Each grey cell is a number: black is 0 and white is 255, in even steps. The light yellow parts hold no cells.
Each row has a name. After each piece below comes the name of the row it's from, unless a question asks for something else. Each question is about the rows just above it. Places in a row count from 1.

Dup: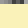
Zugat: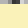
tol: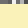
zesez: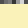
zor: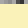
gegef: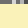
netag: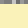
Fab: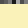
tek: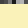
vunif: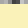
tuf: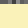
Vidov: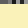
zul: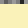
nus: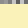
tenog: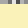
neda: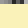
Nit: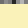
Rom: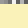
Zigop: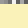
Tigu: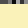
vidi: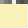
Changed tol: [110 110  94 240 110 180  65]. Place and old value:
7, [78]
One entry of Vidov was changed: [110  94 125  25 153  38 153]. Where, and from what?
1, [94]
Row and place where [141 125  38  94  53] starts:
neda, 2
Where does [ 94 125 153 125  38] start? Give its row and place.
zul, 2
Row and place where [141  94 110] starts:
tuf, 5
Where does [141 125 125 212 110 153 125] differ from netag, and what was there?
4, [196]
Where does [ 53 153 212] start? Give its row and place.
zesez, 4

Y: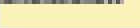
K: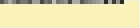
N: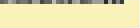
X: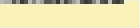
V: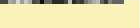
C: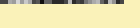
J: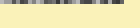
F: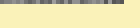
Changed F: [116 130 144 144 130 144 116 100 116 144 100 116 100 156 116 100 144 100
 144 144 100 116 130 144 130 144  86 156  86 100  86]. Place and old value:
3, [130]
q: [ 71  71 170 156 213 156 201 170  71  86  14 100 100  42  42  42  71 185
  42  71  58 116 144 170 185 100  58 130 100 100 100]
V

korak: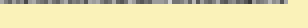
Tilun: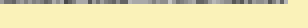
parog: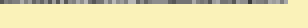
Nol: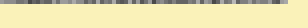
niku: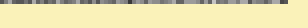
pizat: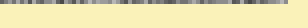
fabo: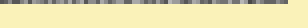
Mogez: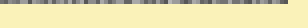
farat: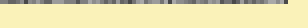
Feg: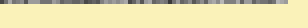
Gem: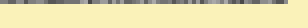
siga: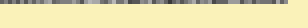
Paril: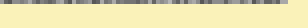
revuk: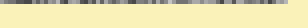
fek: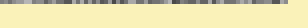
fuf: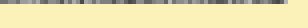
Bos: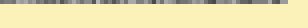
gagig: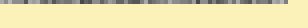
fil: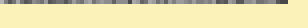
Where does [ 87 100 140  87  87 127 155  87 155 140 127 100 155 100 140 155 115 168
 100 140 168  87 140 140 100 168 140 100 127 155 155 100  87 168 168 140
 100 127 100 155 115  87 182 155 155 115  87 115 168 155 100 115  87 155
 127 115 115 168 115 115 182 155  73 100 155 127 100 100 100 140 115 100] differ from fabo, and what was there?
33, [100]
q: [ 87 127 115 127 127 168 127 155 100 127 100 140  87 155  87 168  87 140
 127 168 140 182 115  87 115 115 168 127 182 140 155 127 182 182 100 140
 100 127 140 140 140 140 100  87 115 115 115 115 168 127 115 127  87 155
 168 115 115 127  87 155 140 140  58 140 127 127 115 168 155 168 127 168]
parog
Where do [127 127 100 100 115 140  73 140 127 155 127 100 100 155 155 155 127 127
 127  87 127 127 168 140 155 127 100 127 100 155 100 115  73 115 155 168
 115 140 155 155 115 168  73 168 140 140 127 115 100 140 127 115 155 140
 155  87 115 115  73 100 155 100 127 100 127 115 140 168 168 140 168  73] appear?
farat
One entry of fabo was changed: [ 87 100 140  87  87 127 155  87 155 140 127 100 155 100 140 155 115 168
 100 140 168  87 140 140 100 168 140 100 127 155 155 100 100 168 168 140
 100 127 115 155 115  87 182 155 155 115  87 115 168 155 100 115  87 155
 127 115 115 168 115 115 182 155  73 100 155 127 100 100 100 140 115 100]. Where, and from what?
39, [100]
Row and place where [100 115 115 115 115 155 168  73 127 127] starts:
Gem, 16
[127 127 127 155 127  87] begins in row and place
siga, 16
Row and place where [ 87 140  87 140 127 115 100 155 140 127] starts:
niku, 23

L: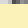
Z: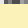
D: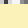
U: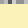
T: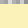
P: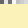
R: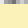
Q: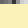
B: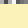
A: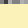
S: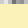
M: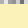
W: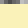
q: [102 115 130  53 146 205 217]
Q
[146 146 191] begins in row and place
U, 5
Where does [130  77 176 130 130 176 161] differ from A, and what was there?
2, [65]
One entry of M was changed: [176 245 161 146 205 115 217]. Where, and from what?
2, [231]
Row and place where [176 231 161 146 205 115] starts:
M, 1

